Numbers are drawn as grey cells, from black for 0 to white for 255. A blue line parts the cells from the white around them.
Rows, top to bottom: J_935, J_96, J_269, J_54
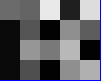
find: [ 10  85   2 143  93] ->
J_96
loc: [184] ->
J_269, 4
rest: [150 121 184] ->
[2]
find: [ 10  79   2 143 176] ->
J_54
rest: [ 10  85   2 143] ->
[93]

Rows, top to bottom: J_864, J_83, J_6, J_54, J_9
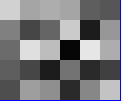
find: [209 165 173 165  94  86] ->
J_864
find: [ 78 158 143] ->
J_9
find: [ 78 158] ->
J_9
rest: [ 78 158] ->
[143  42 135 195]

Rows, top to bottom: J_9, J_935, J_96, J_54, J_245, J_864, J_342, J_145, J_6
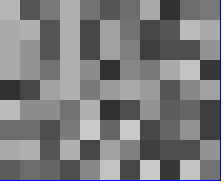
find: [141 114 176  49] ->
J_864
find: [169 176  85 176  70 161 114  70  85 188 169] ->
J_935
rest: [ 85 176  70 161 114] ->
[ 70  85 188 169]
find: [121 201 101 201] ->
J_342

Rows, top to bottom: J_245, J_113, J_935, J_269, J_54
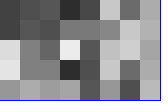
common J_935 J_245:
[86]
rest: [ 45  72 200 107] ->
[172]
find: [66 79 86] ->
J_245
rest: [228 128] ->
[128  45  79 200 107 172]

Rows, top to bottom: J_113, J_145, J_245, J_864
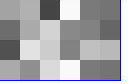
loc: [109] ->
J_145, 1
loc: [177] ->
J_113, 2
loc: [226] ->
J_245, 2
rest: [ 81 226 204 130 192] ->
[185]
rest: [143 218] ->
[249 122 116]
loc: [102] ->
J_145, 6
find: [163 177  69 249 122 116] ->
J_113

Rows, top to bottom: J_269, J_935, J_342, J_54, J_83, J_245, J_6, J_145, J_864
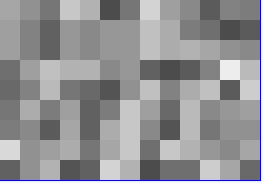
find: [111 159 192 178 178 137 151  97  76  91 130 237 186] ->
J_54
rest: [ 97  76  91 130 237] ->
[186]
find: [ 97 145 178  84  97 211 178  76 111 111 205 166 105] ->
J_864

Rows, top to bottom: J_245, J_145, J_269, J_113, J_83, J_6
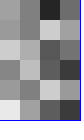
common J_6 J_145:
[161]
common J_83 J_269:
[205]
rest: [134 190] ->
[93 59]
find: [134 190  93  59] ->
J_113
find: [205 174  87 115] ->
J_269
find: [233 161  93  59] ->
J_6
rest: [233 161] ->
[93 59]

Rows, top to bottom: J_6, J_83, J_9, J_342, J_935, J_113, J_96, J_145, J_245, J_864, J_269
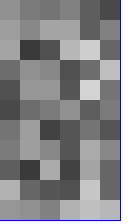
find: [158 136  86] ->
J_145
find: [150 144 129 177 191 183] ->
J_269

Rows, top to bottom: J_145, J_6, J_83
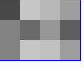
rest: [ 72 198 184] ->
[158]
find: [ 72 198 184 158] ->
J_145
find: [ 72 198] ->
J_145
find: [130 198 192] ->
J_83

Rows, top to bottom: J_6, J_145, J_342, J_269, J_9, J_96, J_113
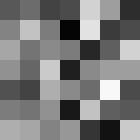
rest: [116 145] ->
[ 24 194  95  88]
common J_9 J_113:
[174]

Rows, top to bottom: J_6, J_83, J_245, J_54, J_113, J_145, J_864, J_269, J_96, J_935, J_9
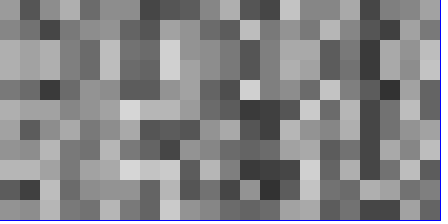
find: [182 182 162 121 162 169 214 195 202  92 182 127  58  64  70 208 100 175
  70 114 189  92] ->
J_96
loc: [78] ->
J_113, 12
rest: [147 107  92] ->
[189 121 147 121 182 134  85  64 162 121]
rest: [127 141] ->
[107 195 127  92  50 162 100]

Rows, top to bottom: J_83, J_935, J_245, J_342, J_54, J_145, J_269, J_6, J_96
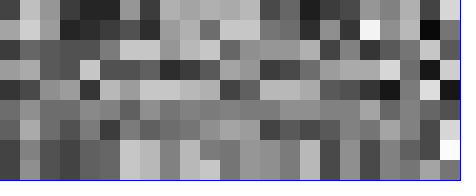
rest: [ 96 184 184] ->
[170  89  81  53  23 123 221  23]
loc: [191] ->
J_83, 2
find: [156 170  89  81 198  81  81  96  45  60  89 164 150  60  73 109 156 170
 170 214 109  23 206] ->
J_342
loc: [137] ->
J_145, 5
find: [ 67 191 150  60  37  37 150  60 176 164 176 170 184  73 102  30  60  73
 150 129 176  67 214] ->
J_83

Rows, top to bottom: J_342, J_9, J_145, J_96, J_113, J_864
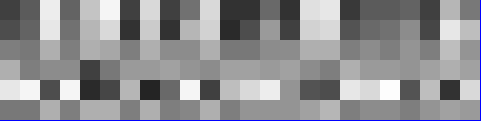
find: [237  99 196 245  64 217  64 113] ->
J_342
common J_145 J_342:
[120]
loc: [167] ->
J_145, 6
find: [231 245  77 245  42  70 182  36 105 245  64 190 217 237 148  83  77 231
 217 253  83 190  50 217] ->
J_113
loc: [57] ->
J_342, 18
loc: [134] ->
J_864, 10
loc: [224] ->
J_342, 16

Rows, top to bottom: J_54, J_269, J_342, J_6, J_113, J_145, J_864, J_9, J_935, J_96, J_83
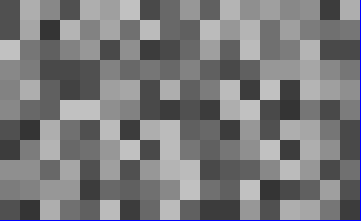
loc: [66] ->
J_113, 4
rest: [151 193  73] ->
[187 118  96 118 143 193  60 174 143  73]
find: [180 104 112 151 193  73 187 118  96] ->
J_9
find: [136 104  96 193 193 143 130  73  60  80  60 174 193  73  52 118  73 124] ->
J_145
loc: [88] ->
J_935, 12

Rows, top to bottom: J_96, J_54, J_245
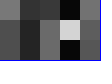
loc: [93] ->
J_54, 5
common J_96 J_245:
[7]

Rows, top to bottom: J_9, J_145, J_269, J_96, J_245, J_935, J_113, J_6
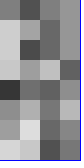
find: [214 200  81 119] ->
J_6
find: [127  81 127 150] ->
J_9
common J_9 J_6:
[81]
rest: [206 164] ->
[104 150]

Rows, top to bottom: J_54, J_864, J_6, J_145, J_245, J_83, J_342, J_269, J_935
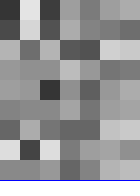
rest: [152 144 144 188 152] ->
[117 123]
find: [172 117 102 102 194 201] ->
J_342
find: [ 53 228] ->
J_54
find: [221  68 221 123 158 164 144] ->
J_269
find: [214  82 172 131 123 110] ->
J_864
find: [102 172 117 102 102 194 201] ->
J_342

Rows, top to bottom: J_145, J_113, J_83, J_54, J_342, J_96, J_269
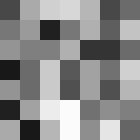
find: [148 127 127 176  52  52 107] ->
J_83
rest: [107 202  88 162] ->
[113 208]
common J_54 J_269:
[24]
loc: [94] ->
J_113, 6
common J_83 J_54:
[107]
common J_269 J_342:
[182]

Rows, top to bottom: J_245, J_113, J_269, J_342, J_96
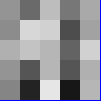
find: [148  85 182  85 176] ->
J_342
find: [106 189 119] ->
J_245

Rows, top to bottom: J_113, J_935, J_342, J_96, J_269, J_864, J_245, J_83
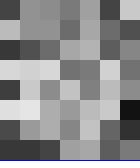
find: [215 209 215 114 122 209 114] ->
J_96
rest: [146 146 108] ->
[167 108  80]
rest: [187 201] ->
[18]
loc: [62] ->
J_269, 1
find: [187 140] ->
J_269
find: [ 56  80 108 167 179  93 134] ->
J_342
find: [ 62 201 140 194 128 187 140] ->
J_269

